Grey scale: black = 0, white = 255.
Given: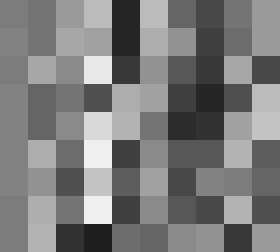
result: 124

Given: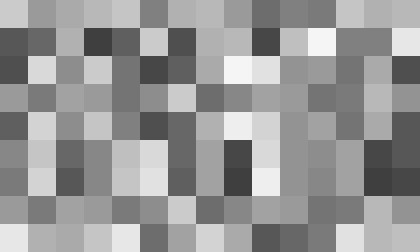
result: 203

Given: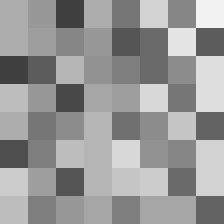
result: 173

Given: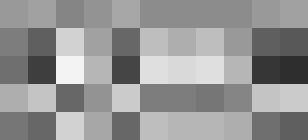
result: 153

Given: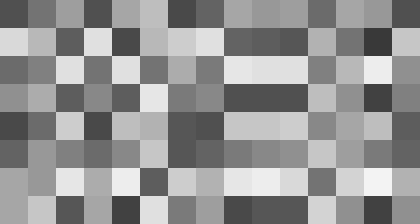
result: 80

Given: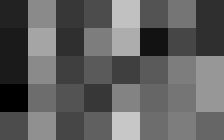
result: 34

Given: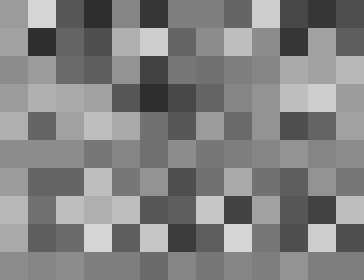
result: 155

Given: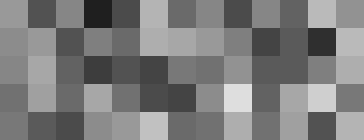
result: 153
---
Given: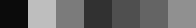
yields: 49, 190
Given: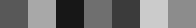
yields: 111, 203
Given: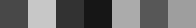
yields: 22, 199
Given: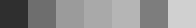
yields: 169, 208
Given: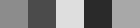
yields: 222, 222
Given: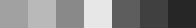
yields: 231, 231
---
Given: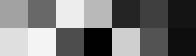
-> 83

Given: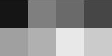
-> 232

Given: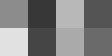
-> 170

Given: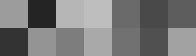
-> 80

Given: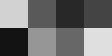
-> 103

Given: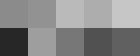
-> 81
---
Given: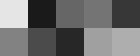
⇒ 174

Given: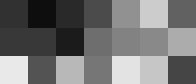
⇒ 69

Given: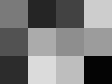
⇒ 4

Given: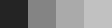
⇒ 193

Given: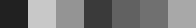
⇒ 168

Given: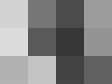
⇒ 97

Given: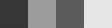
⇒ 230

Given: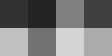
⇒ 171
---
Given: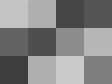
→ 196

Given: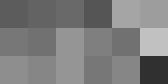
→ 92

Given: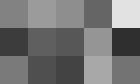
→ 130

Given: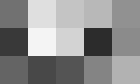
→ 113

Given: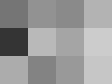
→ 117

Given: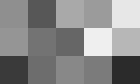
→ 143

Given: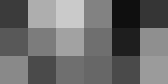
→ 59

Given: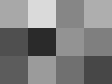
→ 168
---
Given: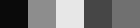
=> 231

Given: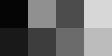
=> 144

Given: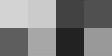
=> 203

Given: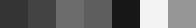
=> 23

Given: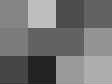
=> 189

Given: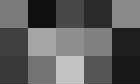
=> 72

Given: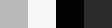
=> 246

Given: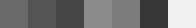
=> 124
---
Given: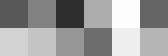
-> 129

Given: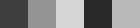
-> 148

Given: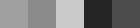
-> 138

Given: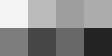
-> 187

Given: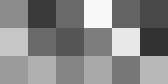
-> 57

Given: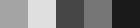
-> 223

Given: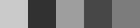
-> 49
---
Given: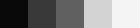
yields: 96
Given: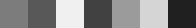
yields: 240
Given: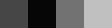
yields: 114
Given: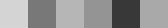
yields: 182
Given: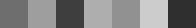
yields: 62
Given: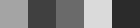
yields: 106
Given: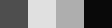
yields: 174
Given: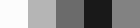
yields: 107
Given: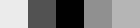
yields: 1
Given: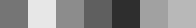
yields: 140
